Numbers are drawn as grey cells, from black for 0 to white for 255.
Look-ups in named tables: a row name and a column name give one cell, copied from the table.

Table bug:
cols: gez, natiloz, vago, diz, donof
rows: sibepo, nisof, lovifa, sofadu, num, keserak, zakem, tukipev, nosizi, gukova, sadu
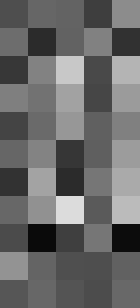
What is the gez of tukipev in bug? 103
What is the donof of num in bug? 128
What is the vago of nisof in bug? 98
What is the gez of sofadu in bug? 127
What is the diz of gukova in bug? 78
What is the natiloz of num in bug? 106
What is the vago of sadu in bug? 84
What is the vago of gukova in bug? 79
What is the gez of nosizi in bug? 75
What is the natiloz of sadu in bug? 103
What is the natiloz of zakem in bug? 163
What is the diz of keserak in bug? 95
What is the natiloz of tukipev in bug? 145
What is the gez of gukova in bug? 147
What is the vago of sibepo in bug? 99
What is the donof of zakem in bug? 170
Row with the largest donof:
tukipev

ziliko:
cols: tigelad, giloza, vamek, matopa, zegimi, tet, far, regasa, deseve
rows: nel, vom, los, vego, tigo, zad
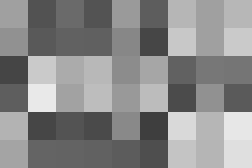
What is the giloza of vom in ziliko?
89
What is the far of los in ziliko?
97
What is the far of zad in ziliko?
196
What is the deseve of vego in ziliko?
90
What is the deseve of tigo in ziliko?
231
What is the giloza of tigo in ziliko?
70
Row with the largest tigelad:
tigo

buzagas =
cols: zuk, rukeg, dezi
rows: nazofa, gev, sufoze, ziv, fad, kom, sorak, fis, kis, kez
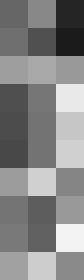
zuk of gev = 111
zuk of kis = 121
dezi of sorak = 133
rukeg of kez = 205
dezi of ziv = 233
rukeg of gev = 80
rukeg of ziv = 118
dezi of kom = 208
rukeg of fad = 115
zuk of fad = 76
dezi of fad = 198
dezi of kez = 138
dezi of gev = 27
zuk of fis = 116

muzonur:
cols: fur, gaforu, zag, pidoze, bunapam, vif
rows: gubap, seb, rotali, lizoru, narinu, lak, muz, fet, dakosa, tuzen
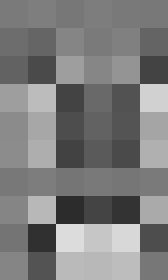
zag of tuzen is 186
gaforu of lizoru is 188
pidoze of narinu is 98
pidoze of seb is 122
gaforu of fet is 184
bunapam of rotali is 148
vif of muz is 122
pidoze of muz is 121

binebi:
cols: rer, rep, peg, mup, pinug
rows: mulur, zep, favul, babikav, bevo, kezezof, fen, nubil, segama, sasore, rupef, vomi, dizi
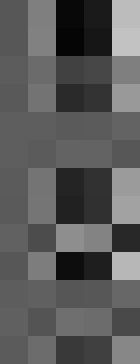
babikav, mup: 51
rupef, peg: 86
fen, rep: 116
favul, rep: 107
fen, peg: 36
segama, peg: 142
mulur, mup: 26
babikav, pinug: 153
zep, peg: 5
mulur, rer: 87
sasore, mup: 30
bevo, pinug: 99
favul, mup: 71
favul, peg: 65

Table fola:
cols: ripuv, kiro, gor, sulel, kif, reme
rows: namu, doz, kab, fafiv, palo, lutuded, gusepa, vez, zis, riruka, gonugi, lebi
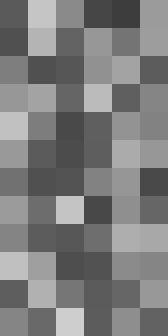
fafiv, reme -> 133
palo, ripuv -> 193
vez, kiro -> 109
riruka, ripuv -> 192
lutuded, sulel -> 94
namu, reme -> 155
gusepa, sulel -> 130
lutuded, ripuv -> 153
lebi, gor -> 206
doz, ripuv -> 80
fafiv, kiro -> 163
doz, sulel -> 151

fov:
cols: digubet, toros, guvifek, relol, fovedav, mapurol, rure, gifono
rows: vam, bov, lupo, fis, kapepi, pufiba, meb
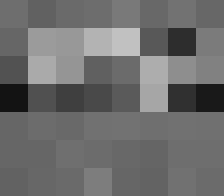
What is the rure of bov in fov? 45
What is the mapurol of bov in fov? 88
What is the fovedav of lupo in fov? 107
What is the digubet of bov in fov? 102
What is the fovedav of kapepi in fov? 114
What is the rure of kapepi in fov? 113
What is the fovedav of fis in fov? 90
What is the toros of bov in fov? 155
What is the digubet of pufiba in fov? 102
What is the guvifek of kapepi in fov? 105
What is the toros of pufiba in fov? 102
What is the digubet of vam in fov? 110
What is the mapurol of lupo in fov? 173
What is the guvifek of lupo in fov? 149
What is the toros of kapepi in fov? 108
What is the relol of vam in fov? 109
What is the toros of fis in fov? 80

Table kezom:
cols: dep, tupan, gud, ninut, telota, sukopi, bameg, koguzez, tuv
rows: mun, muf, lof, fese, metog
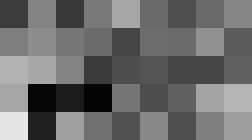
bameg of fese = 97
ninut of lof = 58
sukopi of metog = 136
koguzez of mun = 105
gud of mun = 57
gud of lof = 131
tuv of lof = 96
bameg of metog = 79
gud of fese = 27
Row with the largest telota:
mun

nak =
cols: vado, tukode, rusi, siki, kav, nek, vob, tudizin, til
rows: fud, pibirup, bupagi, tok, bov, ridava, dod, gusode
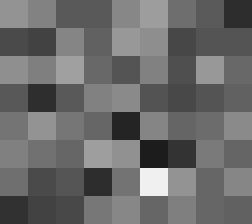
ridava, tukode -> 113
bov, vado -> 116
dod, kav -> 115
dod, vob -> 147
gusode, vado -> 49
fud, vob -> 110
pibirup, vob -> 71

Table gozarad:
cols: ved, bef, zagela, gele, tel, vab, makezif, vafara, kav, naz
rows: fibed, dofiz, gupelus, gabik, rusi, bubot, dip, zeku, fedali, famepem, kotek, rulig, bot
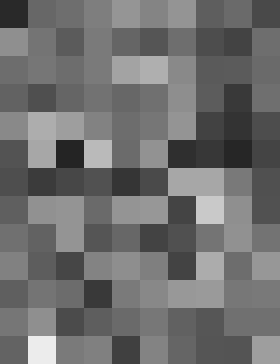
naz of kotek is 121
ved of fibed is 41
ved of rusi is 137
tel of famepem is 142
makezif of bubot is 47
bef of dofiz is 116
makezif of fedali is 80
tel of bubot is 107
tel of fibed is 149
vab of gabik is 112
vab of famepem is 127
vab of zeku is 151
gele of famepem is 131
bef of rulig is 143
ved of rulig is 118

